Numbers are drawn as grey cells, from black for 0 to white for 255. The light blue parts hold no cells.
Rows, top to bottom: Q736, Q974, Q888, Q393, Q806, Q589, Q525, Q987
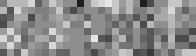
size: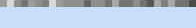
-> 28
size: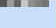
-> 7
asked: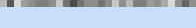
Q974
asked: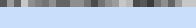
Q987

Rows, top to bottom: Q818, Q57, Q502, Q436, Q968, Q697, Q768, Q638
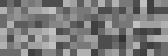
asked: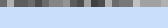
Q436
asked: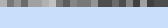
Q57
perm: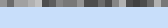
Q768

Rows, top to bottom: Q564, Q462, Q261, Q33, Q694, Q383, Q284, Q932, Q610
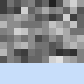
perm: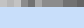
Q33
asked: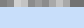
Q694
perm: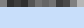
Q932
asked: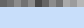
Q383
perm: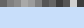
Q261

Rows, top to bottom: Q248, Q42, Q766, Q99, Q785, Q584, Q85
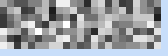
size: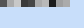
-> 10
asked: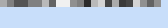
Q248
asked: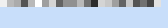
Q785

